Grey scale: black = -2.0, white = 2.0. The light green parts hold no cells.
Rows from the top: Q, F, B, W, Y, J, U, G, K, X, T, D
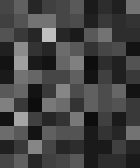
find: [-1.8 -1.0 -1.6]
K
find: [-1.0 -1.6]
K
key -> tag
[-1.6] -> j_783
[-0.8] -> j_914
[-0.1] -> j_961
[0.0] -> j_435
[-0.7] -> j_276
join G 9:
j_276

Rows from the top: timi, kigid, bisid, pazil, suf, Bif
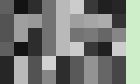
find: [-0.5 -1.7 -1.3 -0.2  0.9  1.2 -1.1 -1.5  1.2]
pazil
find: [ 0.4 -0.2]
kigid
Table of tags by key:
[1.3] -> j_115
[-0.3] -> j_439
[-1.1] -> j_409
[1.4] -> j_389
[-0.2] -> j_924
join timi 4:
j_924
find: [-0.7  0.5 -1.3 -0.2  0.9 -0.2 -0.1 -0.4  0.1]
bisid

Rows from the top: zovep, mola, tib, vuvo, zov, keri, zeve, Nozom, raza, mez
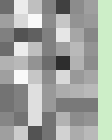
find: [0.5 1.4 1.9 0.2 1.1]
mola
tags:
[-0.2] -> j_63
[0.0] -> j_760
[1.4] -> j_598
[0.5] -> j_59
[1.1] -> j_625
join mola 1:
j_59

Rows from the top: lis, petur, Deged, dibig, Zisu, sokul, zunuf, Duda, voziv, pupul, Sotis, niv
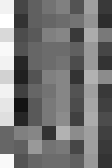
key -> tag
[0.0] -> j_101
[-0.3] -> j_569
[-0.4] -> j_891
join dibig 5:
j_569
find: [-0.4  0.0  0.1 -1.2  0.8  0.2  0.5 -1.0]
pupul
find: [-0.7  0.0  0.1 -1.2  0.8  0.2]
sokul
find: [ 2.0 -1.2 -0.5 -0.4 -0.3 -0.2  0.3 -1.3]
petur
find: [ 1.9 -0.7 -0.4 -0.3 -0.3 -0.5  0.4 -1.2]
niv
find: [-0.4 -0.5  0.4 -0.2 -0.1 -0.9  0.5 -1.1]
Sotis

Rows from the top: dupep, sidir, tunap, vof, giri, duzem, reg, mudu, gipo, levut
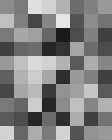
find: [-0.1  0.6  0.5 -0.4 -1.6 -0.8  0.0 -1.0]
tunap
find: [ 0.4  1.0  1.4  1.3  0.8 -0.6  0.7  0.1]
giri
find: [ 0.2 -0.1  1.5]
dupep
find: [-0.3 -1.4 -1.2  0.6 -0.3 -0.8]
vof
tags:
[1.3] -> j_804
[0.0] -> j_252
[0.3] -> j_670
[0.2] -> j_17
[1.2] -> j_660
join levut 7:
j_670

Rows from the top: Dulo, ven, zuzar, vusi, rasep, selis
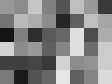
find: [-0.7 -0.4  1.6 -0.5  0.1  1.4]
selis
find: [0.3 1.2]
rasep
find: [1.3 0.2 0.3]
rasep
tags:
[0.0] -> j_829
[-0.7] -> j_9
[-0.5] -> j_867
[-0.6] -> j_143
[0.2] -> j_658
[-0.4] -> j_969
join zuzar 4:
j_143

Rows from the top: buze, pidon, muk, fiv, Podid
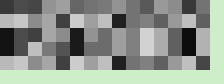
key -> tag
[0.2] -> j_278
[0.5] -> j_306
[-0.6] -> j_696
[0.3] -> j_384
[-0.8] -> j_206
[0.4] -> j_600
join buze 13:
j_278
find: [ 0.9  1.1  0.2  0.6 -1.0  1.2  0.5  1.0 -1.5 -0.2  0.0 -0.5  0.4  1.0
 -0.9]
Podid

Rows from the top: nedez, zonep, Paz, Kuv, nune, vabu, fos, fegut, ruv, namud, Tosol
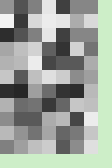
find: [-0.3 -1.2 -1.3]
fos
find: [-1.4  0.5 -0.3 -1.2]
fos
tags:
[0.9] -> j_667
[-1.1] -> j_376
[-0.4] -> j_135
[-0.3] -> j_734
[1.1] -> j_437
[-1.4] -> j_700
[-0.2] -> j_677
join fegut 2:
j_734
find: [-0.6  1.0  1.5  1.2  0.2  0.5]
vabu
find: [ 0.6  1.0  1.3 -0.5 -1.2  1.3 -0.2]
Kuv
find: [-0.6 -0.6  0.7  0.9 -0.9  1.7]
ruv
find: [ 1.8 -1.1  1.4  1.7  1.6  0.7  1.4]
zonep

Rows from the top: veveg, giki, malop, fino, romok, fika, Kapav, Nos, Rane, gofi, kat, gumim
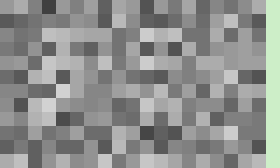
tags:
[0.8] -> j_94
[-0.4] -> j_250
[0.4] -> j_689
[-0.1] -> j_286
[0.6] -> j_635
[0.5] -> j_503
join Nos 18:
j_503
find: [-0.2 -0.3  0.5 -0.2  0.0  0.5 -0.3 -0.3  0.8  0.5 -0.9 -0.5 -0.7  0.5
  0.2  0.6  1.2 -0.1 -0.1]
gofi
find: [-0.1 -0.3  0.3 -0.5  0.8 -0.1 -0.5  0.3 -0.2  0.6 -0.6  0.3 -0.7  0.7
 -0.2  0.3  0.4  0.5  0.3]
fino
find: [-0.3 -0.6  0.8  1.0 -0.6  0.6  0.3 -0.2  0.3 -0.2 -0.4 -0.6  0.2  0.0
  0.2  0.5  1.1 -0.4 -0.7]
fika

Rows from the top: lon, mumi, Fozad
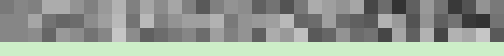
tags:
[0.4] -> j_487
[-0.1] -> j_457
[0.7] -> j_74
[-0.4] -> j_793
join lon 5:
j_74
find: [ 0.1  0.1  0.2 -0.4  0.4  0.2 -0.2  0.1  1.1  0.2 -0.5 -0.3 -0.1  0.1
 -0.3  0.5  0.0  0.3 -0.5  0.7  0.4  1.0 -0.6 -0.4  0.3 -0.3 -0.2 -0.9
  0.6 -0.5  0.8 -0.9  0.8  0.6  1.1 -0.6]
Fozad
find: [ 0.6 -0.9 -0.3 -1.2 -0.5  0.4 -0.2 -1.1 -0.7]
lon
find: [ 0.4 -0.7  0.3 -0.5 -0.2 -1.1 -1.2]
mumi
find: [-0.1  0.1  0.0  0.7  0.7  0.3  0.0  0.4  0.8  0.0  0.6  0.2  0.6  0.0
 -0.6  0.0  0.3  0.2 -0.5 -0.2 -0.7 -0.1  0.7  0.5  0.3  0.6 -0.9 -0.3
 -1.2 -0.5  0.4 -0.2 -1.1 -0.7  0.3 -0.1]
lon

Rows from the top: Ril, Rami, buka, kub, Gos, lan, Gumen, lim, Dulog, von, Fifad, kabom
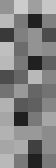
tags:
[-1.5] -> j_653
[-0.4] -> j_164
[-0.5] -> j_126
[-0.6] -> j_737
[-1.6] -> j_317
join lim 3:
j_126
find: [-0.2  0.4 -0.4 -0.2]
Gumen
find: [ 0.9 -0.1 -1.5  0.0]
Rami

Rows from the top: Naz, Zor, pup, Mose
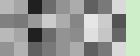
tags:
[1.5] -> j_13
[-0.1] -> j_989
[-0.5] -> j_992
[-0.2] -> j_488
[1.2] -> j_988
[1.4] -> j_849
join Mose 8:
j_989
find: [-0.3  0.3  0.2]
pup
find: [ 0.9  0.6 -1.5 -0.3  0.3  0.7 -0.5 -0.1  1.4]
Naz
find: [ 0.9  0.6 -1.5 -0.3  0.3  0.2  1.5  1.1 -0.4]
pup

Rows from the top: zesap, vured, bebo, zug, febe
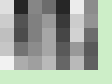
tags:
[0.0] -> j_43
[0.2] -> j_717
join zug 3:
j_717
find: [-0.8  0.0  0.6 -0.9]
bebo
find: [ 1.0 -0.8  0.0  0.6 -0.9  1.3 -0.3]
bebo
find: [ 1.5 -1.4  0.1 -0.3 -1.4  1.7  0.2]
zesap

